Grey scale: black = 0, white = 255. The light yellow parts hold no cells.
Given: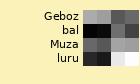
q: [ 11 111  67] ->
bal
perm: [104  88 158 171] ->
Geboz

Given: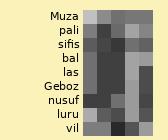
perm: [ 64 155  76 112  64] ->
Geboz
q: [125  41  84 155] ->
vil
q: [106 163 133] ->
pali

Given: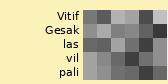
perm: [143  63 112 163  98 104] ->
las
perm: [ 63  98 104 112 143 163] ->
las
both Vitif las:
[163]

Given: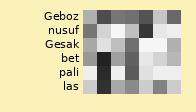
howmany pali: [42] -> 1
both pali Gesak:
[224]
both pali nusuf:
[239]
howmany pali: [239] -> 4
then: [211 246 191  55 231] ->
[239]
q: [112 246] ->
Gesak
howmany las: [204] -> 3

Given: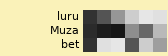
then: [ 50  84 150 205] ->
[230]
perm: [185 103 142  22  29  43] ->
Muza
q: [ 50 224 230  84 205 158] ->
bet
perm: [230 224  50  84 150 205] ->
luru
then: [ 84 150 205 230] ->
[224]
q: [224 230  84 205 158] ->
bet

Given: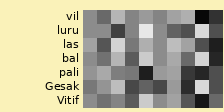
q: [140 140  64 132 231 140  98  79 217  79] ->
luru
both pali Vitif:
[162]
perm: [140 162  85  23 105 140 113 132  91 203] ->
Vitif

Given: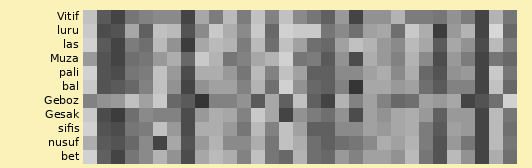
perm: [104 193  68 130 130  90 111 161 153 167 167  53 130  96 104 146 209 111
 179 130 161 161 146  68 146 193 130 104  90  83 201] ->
bal
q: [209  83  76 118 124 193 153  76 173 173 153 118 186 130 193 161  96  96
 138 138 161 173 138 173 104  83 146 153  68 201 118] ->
pali
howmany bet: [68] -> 2
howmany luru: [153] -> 1
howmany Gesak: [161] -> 1
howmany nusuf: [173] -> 4

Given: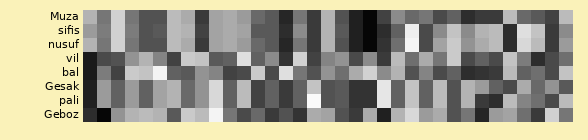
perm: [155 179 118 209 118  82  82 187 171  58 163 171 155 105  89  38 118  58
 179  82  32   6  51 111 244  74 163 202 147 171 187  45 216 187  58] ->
nusuf
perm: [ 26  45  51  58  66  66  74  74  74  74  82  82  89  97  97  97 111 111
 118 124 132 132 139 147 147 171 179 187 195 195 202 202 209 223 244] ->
bal
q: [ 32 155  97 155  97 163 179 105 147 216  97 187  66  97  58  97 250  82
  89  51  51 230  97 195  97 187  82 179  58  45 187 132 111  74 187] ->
pali

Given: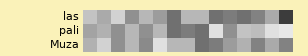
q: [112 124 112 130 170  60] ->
las
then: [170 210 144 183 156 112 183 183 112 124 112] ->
[130]
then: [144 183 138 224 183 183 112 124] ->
[156]
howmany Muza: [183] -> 3
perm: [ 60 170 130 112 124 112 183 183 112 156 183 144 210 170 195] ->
las
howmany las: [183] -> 3
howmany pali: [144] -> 3

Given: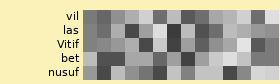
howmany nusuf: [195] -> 3
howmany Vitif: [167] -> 1

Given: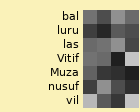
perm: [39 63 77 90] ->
luru
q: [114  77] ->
bal
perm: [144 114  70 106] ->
las
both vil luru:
[90]
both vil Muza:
[55]

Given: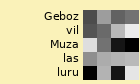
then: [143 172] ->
[179]
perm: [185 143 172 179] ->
las
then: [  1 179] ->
[21]
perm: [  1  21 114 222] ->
Muza
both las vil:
[185]
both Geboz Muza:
[114]
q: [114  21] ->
Muza

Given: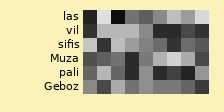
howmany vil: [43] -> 2
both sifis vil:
[51]

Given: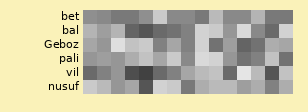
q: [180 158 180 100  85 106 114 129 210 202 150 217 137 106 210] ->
bal
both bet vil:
[186]
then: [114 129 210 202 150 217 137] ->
[106]
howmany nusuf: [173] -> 3
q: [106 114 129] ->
bal
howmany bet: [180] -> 1
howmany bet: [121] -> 5

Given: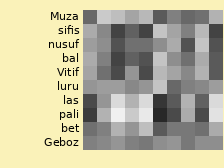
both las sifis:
[97]
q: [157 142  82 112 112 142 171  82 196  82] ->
nusuf
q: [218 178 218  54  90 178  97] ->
las
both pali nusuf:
[171]
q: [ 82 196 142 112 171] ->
bal

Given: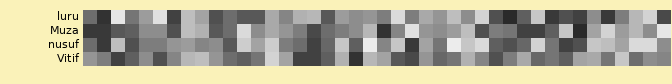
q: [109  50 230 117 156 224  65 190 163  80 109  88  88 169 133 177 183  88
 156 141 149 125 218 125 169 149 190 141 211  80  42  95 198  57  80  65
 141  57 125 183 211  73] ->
luru
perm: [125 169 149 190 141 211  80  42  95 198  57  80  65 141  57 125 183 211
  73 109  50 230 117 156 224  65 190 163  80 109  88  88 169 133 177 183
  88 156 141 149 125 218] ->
luru
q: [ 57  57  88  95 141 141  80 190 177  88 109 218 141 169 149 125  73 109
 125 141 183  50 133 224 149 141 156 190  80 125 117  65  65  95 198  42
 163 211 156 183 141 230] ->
Muza
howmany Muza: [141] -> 6

